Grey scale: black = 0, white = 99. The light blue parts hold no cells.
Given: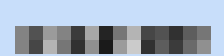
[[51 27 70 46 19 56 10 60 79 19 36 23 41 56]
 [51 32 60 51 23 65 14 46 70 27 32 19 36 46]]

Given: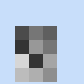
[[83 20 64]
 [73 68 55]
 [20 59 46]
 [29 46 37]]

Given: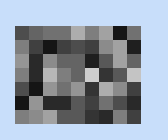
[[49 16 71 49 39 80 20 34 76]
 [49 54 63 34 34 20 16 49 25]
 [30  8 58 44 58 20 67 54 25]
 [58 16 54 39 39 12 34 63 39]
 [30 39 44 44 67 49 63  8 44]
 [ 8 58 16 16 34 25 44 30 16]
 [49 25  8 25 30 25 54 63 12]]

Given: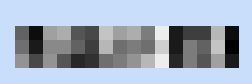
[[38  5 62 67 33 28 76 62 67 48 92 10 24 24 71  5]
 [57 28 57 33 15 19 43 48 57 71 92 15 48 33 62 10]
 [43 10 53 53 38 24 71 43 48 43 80 10 48 38 76  0]]

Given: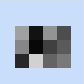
[[62  7 57 30]
 [15 81 39 47]
 [52  3 25 35]]

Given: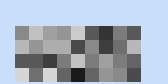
[[83 43 83 39 10 39 58 53 29]
 [71 58 67 67 29 53 24 43 71]
 [53 75 62 58 79 34 20 48 34]
 [34 34 24 48 75 48 62 48 39]]
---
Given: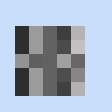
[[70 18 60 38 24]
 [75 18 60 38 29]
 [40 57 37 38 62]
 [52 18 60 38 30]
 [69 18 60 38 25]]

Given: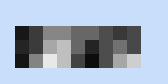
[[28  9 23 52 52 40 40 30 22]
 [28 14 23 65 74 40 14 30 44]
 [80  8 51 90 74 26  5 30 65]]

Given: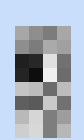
[[65 65 55 48]
 [62 55 48 66]
 [44 12 15 87]
 [42 14  5 93]
 [73 76 73 42]
 [44 37 35 78]
 [61 72 83 49]
 [71 80 84 49]]

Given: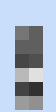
[[37 46]
 [37 37]
 [31 27]
 [87 72]
 [19 26]
 [56 60]]

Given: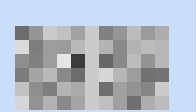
[[67 42 58 79 75 63 79 50 58 73 60]
 [71 85 49 61 60 72 79 70 53 69 73]
 [71 55 50 61 89 23 79 40 53 73 57]
 [45 48 64 72 53 42 79 83 71 61 44]
 [79 75 55 49 70 66 79 43 62 57 52]
 [73 83 57 69 53 64 79 74 62 43 67]]

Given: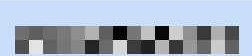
[[28 43 37 42 47 55 69 37  1 46 75  3 80 56 22 68]
 [38 31 88 38 46 52 14 41 83 23 13 70 21 59 40 79]]

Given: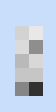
[[90 82]
 [55 85]
 [84 72]
 [77 77]
 [19 52]]

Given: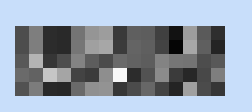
[[18 30 49 17 16 45 58 61 22 37 36 25  7 61 35]
 [14 30 49 17 16 46 62 65 23 39 37 26  2 65 37]
 [34 34 70 21 30 51 36 29 41 38 36 51 46 45 30]
 [49 41 38 77 64 26 23 55 96 17 32 54 23 15 28]
 [21 32 48 16 15 41 56 57 21 29 40 26 14 62 29]]

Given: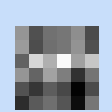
[[29 58 31 44 46 55]
 [31 60 30 43 46 57]
 [77 38 83 68 97 62]
 [45 58 39 63 49 19]
 [29 32 21 36 28  1]
 [46 17 35 43 33  5]]
